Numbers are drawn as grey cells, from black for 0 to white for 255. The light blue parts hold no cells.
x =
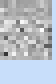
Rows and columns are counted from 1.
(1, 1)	160
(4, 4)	176
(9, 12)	176
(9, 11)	197
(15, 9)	166
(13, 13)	163
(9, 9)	172
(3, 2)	188
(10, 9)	182
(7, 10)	148
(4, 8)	169
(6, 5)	125
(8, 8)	219
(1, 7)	162
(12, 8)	152
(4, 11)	191
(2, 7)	160
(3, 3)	169
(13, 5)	167
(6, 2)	232
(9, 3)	161
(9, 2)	156
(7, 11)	139
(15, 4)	173
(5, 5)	185
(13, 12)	201
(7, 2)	217
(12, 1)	177
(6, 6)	248
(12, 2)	194
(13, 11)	156
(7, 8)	190
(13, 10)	180
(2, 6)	167
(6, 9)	150
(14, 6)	177
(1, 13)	162

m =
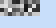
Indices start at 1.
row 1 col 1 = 145
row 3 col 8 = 236
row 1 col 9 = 88
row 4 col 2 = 158
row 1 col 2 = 214
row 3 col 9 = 49
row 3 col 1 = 44
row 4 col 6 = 109
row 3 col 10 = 47
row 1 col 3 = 173
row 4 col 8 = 118
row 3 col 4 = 79
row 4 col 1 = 205

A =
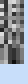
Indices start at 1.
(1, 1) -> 95
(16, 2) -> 188
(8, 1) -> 33
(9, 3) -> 149
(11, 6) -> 72
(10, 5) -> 134
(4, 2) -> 79
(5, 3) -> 149
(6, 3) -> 177
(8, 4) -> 182
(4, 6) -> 72
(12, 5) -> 100
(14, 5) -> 83
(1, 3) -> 206
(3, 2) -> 52
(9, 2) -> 79
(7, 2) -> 52
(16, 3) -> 63
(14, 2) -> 161
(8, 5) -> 117
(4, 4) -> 48
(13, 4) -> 48
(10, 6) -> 72
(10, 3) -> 149
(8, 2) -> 133
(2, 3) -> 177
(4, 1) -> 220
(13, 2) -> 161
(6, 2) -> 52
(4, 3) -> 177
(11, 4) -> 115
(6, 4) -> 81

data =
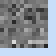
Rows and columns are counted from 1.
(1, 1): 117
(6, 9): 67
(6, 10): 127
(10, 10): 119
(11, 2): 119
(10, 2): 117
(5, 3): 117
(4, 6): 129
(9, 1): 120
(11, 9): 167
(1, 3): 110
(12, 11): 122
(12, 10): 105
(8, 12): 106
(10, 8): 116
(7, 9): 117
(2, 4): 53
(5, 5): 113
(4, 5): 163
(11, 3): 115
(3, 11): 52
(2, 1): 92
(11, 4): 216
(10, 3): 106
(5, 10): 138
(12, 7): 134
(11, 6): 117
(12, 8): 99
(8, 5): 130
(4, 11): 92
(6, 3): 121
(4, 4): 60
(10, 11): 121
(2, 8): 145
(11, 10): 177
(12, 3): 110
